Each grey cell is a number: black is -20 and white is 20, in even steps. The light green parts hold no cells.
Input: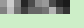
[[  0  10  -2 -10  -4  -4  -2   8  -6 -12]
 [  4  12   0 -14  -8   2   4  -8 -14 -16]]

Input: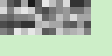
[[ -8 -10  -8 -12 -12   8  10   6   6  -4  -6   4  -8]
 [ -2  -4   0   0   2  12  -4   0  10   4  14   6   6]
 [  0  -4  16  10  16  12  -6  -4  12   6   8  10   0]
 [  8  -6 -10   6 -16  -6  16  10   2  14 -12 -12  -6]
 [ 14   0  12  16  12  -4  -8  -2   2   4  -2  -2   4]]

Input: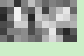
[[-14   0  18   8 -14  12   8   4  16  14   6]
 [-12  -6  18  -2  -6  10 -10   4  10  16  -4]
 [-10   0   0   2  -8  -2   2  16  -6 -14  -6]
 [ -8  -6  12  12  -8   6  14  12   6   6   8]
 [ -2  -8   4   2  -2  -4   8  14   8 -10 -10]
 [  2   4 -12   0  10   2  -4   0  -2  -4   2]]

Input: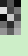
[[-19  11  -9]
 [-15  -7 -19]
 [ -3 -13   3]
 [  3  -5   7]
 [ 15  -9  -1]]

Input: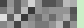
[[ -9   3  -5   3  13   3  -7  -7  -3   9   7]
 [ -1   5  -5   9 -11   3   1   3   3   3  -7]
 [  1   5  -9   5   3  -1  -1   3   9  -7   3]
 [ 15  -5  11 -11   1  -3   3  -3   3   7  -5]]

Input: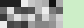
[[-15 -15 -15  17  11   9   7 -17   7]
 [-11   5  15   7  15  -1  13   5  13]
 [ -3  15  -7  -9  -7   9  17  -1  -5]
 [ 17  -9  -7 -11   5   1   1   3  11]]

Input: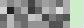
[[ -5   9  -3  -3  11   9  -9  -1  -5  -7]
 [ -1   9   1  -3   3   3   3  -7  -7   5]
 [  7   1   5   1  -9   1   5   3  -3   7]
 [ 13 -15  -1   7 -11  -5   9   5  15   7]]

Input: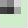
[[-10 -12   6]
 [  4   0  14]]

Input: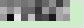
[[  0  -2   0  -2   0  -8  -4   2 -10   2]
 [  4 -18  16  -6  10 -10  -8 -16   6   4]
 [  8   2   8  -4  -4 -12   4  -4   6  10]]
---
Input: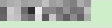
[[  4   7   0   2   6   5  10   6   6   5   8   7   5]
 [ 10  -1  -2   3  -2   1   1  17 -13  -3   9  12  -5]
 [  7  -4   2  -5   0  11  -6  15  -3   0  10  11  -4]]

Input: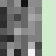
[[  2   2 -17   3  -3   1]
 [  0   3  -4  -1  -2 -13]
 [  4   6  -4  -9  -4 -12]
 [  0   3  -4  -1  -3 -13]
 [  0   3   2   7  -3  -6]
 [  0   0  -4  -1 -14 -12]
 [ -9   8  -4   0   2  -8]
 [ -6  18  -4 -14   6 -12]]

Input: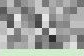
[[ -2   4   8   4   7  -1  11   6   3  -2  10   3]
 [  8  -2   1  12   5  11  11   1  -4   5   5  -6]
 [  8   8   4   7   2  16  -7  -1   2  16  -5  -2]
 [ 10  10   1   2  -4  13  -9   1   5  12  -7  10]
 [  3   3   6   5  15  -4  14   9  10   0  14   9]
 [ -4  10   2   1 -13   1  -2  11   4  -1   0  13]
 [ -1  15  10  -3  -4   2  -6  10   6   7   2  11]]

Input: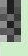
[[ -6 -15   2]
 [ -8 -15  -2]
 [-11  -3  -7]
 [ -5 -15   2]
 [-13  -5  -6]
 [  0 -10  10]]

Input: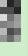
[[ -9 -14   9]
 [-14  -8  -8]
 [  4  -2  14]
 [  5   2   0]
 [ -4  -8   9]
 [  5  -3   3]]

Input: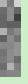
[[ 13  -1   8]
 [ -4   2  -3]
 [-10   2  -4]
 [ -5  -5  -4]
 [  2  -1   8]
 [ -2   2  -5]
 [  3   1   1]
 [  3   2  -2]
 [ -3   2  -1]
 [  0   8  -3]
 [  1   1   0]]
